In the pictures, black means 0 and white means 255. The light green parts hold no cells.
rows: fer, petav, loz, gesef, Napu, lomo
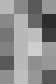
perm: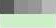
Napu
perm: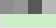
Napu
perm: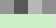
Napu

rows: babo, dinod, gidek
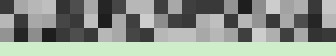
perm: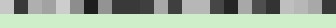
babo
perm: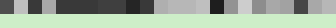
dinod
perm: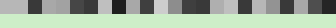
dinod
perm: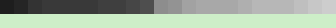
babo
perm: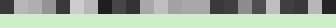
gidek
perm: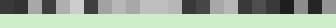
gidek

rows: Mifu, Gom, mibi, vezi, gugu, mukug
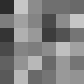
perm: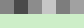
Gom
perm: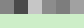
Gom
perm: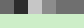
Mifu
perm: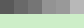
mukug
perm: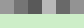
mukug
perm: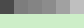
vezi

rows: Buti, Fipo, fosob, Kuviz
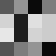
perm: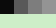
Buti
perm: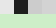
fosob
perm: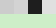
Fipo
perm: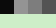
Kuviz
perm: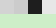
fosob
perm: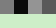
Buti
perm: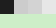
fosob

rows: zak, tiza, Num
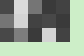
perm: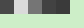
zak
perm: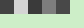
Num
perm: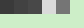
zak
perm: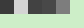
Num
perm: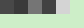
tiza
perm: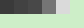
zak

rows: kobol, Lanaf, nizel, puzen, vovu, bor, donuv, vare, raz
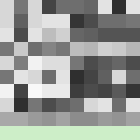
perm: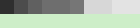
vare
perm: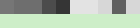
Lanaf
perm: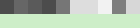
vovu
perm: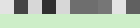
bor

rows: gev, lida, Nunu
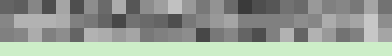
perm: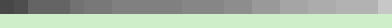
Nunu
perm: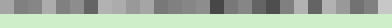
Nunu
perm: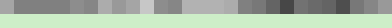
lida
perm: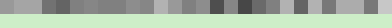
lida

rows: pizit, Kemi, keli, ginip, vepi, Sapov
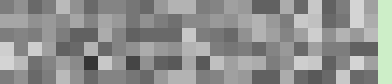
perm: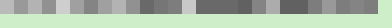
keli
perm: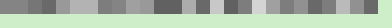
pizit
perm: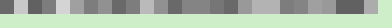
pizit
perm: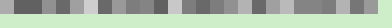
keli

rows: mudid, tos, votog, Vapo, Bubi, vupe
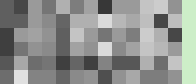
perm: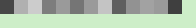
votog
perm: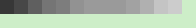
mudid

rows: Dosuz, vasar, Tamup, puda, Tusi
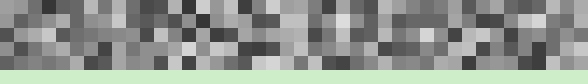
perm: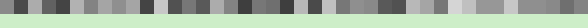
Tusi
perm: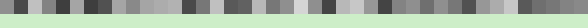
Tamup
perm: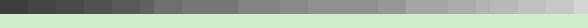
Tamup

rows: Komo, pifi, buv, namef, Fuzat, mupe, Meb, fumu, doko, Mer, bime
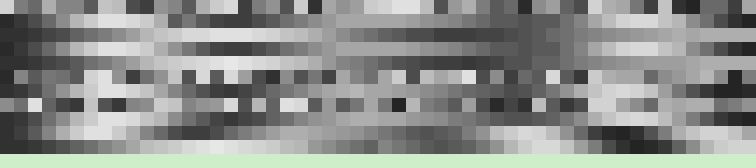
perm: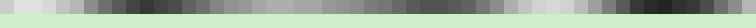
doko
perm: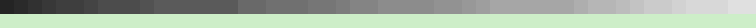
namef
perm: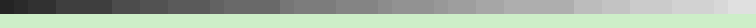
Mer
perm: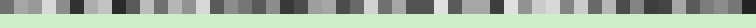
mupe
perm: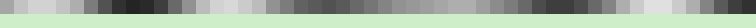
Mer

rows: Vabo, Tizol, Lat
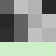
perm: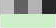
Vabo
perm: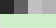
Vabo
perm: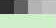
Lat
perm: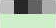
Tizol
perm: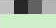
Vabo

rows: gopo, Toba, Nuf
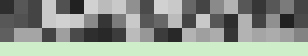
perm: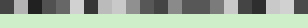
gopo
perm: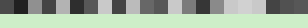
Toba

